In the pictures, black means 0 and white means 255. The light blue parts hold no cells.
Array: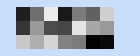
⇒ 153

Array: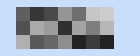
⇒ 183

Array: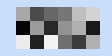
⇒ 25

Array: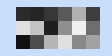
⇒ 110

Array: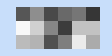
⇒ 194

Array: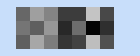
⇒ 47

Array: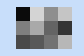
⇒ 52
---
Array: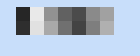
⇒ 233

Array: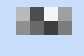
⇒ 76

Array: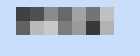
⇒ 80

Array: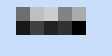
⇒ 191

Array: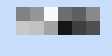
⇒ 150

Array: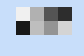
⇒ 177
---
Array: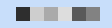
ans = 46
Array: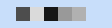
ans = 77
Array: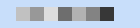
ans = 193
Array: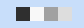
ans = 47
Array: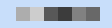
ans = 173
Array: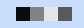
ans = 12
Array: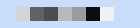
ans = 213
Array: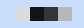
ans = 220
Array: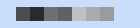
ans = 76
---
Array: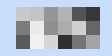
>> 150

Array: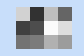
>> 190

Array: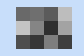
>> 91

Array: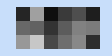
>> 15

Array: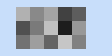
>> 164

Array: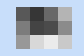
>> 104
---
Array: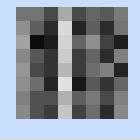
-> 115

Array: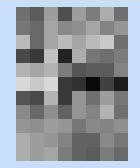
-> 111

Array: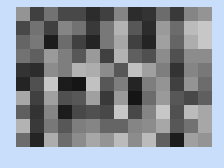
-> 148

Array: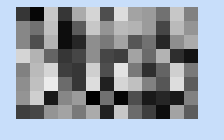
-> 54

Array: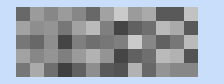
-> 104

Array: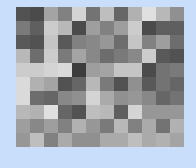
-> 82

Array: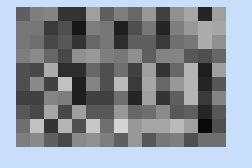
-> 95

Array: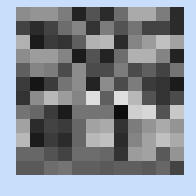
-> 140

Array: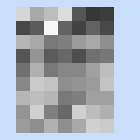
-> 214
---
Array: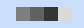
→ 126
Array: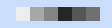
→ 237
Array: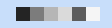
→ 36
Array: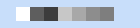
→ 255
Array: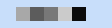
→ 168
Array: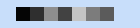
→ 5
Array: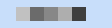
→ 193
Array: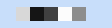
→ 216
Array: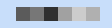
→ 91
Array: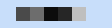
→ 74
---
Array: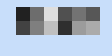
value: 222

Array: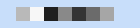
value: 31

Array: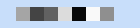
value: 97

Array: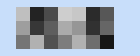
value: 75

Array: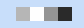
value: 148

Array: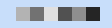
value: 224

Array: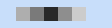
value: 40

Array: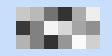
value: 115
